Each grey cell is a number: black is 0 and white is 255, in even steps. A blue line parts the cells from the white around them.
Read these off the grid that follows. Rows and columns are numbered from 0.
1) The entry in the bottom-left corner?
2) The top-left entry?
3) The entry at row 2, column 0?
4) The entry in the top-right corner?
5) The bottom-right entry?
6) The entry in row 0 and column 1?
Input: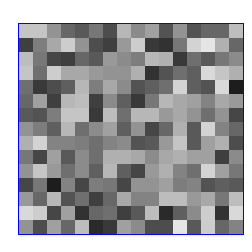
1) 147
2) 197
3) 189
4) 189
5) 131
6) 197

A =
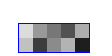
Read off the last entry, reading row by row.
30
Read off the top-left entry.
220
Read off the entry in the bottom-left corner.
193
